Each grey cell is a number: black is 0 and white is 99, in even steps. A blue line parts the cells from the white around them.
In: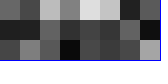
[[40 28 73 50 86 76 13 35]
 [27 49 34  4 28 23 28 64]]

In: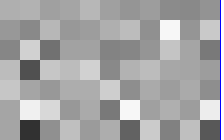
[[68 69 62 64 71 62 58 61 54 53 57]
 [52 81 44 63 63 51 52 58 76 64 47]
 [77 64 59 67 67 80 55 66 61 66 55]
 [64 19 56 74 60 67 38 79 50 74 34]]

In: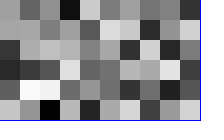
[[62 39 56  6 79 48 62 45 50 20]
 [21 67 74 70 50 65 19 81 15 48]
 [37 97 94 42 58 43 20 43 13 33]]

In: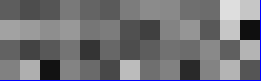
[[36 30 33 47 39 35 48 54 53 43 42 86 77]
 [38 26 34 45 20 40 30 36 44 42 53 37 70]]

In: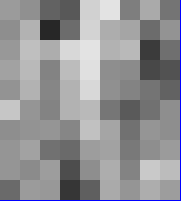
[[60 56 38 34 81 88 49 66 45]
 [59 74 67 84 88 69 72 23 43]
 [57 69 52 69 84 56 51 45 38]
 [55 57 58 52 75 64 44 58 55]
 [58 54 61 30 55 67 51 78 73]]

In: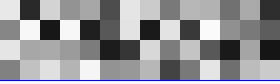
[[90 16 82 57 65 30 89 79 47 71 69 44 66 18]
 [89 65 66 60 48 11 21 84 48 76 34 10 64  8]]
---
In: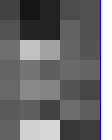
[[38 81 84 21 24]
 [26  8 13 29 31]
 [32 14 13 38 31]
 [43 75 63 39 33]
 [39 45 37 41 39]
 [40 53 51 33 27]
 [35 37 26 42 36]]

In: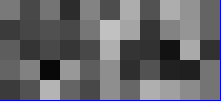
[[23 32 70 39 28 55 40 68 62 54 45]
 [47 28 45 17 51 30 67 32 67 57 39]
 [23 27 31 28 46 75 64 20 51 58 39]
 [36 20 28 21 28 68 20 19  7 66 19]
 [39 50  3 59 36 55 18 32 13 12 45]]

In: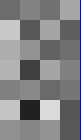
[[56 52 57 34]
 [42 51 44 65]
 [78 34 64 37]
 [67 57 38 43]
 [70 25 64 50]
 [50 53 41 46]
 [76 13 85 33]]

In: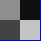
[[26 76]
 [55  6]]

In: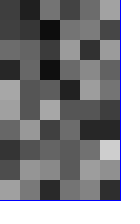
[[62 47 16 45 51 18]
 [24 12 45 26 42 63]
 [25 21  5 45 48 27]
 [42 39 23 60 19 60]
 [15 40  6 41 53 38]
 [65 33 36 13 61 45]
 [62 33 65 33 33 24]
 [40 59 25 42 15 15]
 [20 32 39 35 44 80]
 [30 58 53 35 61 56]]

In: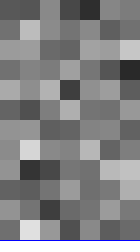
[[43 87 59 31 53 36 41]
 [34 33 53 28 18 52 48]
 [44 73 54 45 53 37 44]
 [60 61 41 39 63 61 77]
 [44 51 48 62 46 33 16]
 [66 55 69 24 56 61 36]
 [39 31 49 68 45 44 59]
 [57 58 37 39 51 52 38]
 [54 83 53 51 71 39 49]
 [57 20 28 46 44 72 75]
 [38 36 45 60 43 47 68]
 [57 45 24 41 45 60 47]]
